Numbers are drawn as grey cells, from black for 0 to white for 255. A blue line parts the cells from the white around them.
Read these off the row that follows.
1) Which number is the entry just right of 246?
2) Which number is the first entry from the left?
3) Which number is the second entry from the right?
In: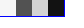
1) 82
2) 246
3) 211

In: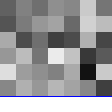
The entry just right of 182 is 163
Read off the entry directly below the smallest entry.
135
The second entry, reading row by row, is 129
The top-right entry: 117
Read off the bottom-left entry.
135
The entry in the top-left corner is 97
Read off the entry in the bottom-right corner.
63
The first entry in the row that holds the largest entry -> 151
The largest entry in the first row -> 202
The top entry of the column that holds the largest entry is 143
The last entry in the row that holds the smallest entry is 202
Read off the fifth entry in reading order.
135
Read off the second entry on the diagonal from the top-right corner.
209

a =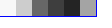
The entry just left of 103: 205
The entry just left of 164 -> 36
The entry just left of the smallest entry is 62

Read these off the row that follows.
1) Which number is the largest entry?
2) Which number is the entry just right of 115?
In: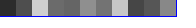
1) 207
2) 199

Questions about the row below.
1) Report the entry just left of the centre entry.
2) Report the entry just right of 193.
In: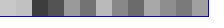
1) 115
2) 61

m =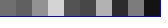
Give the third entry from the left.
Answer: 146
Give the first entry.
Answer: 111
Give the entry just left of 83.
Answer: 212

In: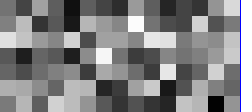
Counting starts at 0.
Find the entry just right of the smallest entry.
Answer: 148
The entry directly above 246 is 161
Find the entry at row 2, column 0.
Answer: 224
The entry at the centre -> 115
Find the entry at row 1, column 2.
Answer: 52
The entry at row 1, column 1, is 188
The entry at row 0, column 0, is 115
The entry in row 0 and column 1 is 68
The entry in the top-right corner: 217
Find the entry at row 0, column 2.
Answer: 161
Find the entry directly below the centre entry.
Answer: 148
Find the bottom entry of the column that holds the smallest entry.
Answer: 2
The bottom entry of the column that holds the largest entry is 82
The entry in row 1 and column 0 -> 128
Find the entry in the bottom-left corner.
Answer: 122
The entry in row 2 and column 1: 195
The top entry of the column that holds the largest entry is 154
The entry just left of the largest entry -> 134
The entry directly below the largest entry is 134
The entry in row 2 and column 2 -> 154
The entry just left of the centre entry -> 246
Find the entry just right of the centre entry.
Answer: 60
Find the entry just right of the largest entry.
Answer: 115
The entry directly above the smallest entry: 128

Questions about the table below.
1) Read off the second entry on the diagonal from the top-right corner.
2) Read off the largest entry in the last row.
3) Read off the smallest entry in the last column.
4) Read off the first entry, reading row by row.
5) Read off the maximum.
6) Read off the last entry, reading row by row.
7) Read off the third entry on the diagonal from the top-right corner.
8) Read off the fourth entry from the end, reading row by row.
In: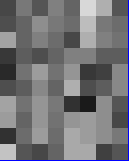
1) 120
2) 195
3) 71
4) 71
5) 216
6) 85
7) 175
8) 169

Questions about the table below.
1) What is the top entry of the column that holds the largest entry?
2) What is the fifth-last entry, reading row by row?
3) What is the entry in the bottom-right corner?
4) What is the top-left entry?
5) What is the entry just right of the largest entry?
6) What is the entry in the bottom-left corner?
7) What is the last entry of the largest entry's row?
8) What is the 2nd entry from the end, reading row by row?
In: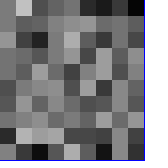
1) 193
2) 173
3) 49
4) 123
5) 79
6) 129
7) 5
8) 136

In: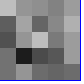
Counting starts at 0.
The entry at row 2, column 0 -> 81
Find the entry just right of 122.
156
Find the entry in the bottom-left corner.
114
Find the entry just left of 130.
143
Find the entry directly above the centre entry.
101
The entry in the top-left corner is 190
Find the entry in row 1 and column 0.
94

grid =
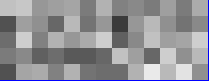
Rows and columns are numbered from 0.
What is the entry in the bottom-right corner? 144
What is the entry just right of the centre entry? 96
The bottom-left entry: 81
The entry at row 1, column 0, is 81
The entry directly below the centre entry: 103
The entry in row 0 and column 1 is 199
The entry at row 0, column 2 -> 151
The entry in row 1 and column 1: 159
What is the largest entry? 234
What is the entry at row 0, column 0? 193
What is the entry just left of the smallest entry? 151
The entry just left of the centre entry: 171
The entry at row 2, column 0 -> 109
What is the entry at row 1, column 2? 144

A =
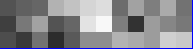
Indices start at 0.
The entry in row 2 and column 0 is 77
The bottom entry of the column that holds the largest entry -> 142
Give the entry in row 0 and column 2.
102
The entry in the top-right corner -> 114
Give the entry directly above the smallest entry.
83
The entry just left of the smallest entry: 114
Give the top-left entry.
83
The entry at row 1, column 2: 162
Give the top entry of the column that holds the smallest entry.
178
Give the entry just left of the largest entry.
227
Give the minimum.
44

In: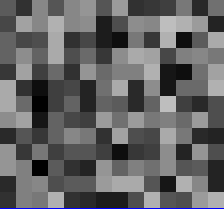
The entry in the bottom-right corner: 177
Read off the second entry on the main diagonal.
162
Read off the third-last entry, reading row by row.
78
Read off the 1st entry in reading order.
91
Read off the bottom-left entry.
49
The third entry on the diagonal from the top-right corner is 14
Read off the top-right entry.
112
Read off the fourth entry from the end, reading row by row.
85
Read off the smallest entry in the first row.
41
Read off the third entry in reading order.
135
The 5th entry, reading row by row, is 135
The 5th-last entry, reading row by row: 177
